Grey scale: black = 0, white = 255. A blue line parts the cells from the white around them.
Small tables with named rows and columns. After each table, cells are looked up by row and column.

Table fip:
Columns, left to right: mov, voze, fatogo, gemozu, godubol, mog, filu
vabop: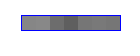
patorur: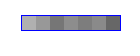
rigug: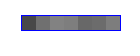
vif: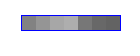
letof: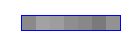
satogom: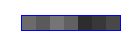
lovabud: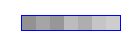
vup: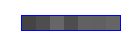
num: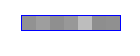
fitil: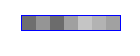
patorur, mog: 138
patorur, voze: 152
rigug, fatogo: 130
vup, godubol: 97
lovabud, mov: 146
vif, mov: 130
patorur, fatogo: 118
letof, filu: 146
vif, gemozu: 174
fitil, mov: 111
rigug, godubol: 104
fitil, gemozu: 160
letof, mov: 138

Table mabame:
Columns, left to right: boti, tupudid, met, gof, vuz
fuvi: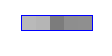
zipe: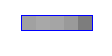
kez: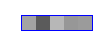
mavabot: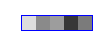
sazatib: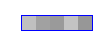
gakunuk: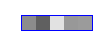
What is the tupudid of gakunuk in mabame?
96
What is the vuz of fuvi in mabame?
143
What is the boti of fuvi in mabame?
185
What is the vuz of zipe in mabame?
125
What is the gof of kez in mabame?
151
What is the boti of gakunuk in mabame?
140
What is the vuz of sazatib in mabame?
151
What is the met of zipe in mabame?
165
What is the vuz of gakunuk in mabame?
155
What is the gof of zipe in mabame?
154
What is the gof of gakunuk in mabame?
152
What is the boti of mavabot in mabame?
221
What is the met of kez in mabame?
183
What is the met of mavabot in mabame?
157
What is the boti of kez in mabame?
163
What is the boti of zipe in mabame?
161
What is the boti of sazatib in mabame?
192
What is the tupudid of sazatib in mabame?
161
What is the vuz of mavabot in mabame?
123
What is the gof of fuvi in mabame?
142
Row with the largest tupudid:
fuvi

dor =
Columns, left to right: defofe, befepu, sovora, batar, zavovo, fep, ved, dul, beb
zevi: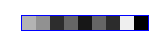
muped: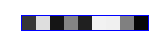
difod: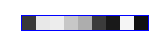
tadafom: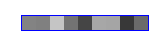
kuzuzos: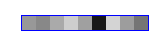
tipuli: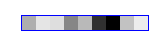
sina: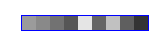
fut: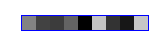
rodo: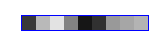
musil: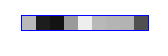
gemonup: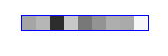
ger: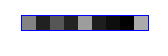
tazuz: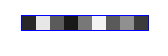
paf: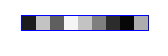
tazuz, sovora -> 91
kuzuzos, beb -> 117
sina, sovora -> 114
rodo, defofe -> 57
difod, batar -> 199
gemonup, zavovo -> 120
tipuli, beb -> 236
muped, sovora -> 21
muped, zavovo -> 32
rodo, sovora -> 227
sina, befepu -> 137
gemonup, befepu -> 182
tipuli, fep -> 48
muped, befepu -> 222
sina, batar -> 86
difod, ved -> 25
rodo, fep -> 49
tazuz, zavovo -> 120
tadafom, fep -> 167
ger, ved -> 14
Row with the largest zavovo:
musil

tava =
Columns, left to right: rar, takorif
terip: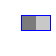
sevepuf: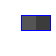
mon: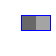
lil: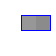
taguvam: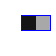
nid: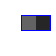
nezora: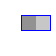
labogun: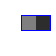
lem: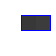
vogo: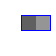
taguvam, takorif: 168
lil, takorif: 139
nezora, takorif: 199
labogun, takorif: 45
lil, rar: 151
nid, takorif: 38
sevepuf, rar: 85
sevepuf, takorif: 60
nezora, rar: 146

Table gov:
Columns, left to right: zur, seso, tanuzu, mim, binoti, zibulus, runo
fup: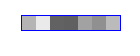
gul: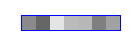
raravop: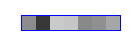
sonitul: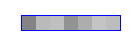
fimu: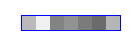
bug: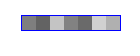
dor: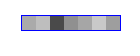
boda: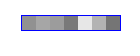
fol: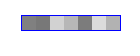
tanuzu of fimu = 131
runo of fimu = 181
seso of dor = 190
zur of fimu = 185
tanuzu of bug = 196
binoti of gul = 183
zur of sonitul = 132
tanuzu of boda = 156
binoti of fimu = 123
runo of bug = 176
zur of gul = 138
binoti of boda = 231
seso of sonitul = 186
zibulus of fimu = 107
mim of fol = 183
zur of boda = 145
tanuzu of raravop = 202
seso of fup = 234
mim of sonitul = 146

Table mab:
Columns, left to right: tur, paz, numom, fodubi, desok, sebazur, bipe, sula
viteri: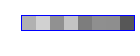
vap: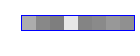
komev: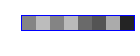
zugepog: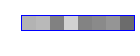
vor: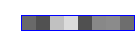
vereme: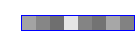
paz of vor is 81
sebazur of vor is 136
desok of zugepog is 131
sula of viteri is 87
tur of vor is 105
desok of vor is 80
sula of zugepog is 108
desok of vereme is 132
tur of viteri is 177
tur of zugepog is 179
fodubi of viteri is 196
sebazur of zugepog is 138
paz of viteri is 209
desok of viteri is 125
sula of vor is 110
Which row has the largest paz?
viteri

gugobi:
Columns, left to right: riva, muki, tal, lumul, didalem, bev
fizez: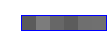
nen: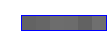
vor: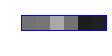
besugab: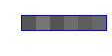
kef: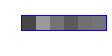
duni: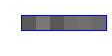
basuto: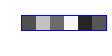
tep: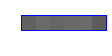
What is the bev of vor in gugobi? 33
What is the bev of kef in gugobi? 116
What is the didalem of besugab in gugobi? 94
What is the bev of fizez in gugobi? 112
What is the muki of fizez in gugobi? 124
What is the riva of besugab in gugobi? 86
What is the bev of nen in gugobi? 111
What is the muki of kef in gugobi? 154
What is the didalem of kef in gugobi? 113

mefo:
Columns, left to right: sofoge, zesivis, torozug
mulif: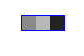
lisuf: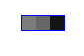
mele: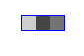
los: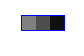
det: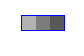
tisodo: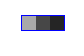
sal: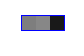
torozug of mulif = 35
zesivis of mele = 69
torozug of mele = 116
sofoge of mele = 206
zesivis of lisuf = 103
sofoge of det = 178
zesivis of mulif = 184
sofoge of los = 128
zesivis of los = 78
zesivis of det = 124
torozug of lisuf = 20
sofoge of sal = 126
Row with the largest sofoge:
mele

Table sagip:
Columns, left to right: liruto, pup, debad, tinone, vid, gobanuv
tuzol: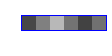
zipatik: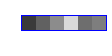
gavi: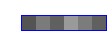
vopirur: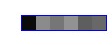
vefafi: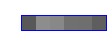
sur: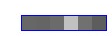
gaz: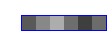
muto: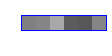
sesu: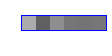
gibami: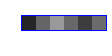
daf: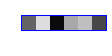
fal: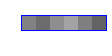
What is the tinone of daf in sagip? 168
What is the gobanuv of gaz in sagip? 108
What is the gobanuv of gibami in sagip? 107
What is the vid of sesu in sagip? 116
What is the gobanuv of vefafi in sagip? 94
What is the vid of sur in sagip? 113
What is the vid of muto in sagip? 87

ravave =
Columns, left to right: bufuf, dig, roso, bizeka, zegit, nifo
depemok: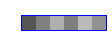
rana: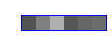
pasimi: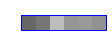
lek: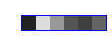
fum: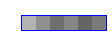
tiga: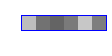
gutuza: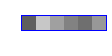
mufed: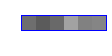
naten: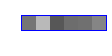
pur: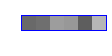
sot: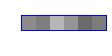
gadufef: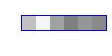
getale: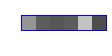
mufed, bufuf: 110
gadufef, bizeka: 128
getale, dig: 93
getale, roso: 86
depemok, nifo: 145
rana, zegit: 102
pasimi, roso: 189
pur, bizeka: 152

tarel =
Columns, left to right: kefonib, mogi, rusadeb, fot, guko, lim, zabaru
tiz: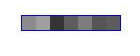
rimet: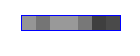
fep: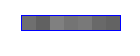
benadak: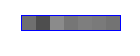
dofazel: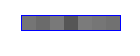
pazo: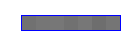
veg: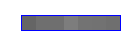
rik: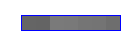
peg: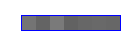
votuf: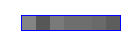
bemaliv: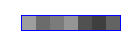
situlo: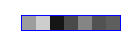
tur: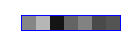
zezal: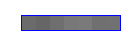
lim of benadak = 122
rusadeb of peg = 122
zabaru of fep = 99
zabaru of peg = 103
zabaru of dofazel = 113
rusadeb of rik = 122
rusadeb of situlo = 22
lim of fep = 105
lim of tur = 74
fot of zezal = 120
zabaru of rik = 110
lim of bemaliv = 63
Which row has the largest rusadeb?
rimet

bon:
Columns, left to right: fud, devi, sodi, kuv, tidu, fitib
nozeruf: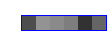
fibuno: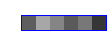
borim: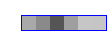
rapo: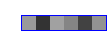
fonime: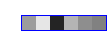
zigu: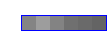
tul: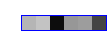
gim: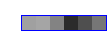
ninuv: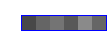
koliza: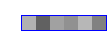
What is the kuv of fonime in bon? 180
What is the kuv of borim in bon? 159
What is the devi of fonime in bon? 230
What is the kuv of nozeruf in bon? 126
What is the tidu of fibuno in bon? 120
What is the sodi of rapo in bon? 161
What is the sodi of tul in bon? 13
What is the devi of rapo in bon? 51
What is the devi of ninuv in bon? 101
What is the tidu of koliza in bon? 183
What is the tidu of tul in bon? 157
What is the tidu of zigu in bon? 106
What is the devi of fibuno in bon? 167
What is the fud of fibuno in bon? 94
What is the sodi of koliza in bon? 161
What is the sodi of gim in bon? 131

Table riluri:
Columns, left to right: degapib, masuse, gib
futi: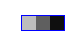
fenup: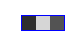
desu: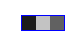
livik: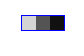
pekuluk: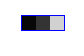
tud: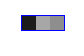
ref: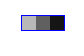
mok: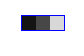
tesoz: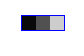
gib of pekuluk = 209
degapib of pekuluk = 8
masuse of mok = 71
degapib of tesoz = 10
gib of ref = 21
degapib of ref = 184
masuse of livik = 84
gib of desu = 97
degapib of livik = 212
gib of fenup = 83

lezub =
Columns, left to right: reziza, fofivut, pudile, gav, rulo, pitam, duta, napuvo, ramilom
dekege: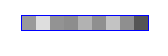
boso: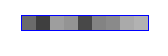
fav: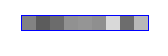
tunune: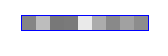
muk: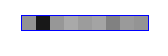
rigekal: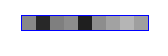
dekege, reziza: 154
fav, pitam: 143
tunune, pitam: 172
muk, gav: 169
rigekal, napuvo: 181
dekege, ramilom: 85
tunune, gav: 122
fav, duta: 217
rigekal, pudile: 127
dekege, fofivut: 222
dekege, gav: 141
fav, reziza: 130
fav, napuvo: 109
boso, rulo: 72
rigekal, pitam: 141
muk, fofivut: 24
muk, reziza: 147
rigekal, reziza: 136
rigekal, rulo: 31
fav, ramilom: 184

